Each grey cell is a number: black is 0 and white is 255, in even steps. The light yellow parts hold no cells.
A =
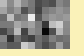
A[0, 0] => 187
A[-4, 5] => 124
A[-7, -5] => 75
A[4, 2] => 187
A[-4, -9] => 123
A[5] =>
[133, 48, 110, 78, 63, 110, 90, 128, 109, 116]
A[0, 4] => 120
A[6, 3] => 203
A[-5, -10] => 108
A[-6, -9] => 128
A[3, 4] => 161
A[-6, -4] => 120
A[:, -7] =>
[141, 82, 127, 148, 67, 78, 203]
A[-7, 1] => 139
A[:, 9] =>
[119, 136, 154, 139, 136, 116, 108]
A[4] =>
[70, 107, 187, 67, 143, 128, 7, 80, 183, 136]
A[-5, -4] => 135
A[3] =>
[122, 123, 167, 148, 161, 124, 55, 189, 207, 139]

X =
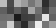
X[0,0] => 189
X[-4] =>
[189, 74, 178, 156, 118, 148, 45, 86]
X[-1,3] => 42
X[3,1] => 206
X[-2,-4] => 66
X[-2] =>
[110, 113, 26, 62, 66, 97, 227, 96]
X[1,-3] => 111

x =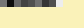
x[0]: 118
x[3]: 67
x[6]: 53
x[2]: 103

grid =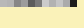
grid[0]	184
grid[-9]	135
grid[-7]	92
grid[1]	180

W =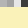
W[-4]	180
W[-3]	162

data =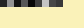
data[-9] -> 35
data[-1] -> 56
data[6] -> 196

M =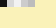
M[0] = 18
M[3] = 204
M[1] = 217

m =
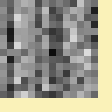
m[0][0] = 122
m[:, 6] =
[133, 187, 160, 161, 95, 163, 169, 129, 114, 142, 140, 164, 194, 75]
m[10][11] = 161
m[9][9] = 116
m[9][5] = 123
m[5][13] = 44
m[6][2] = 215
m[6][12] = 126
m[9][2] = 174
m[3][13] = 40
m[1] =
[142, 87, 157, 137, 155, 109, 187, 65, 100, 134, 173, 162, 123, 30]
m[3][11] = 118
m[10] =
[149, 81, 172, 169, 154, 71, 140, 91, 119, 57, 139, 161, 129, 115]
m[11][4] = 125
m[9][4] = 146
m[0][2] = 153
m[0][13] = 111
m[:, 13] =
[111, 30, 94, 40, 137, 44, 91, 126, 97, 145, 115, 138, 161, 103]
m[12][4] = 144
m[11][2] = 206
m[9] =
[138, 94, 174, 148, 146, 123, 142, 85, 132, 116, 123, 137, 194, 145]
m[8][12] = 159
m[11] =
[140, 109, 206, 78, 125, 118, 164, 54, 92, 114, 163, 73, 154, 138]
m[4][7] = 53
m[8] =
[175, 31, 122, 177, 164, 92, 114, 92, 88, 74, 177, 188, 159, 97]
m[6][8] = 93
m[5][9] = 120
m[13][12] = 147
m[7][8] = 75
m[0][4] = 166

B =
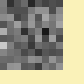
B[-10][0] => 126
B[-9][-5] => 122
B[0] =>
[126, 50, 84, 106, 39, 86, 67, 79, 72]
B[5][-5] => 71
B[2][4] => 147
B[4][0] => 174
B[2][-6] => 87
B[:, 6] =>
[67, 146, 165, 132, 24, 68, 97, 86, 99, 124]
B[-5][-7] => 116
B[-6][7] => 115
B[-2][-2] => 147
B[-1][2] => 150
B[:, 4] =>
[39, 122, 147, 152, 102, 71, 58, 92, 144, 95]
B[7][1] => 115
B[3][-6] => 106
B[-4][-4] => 109
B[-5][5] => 151
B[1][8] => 136
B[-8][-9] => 139
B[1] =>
[121, 83, 80, 80, 122, 146, 146, 77, 136]
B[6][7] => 89
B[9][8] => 145
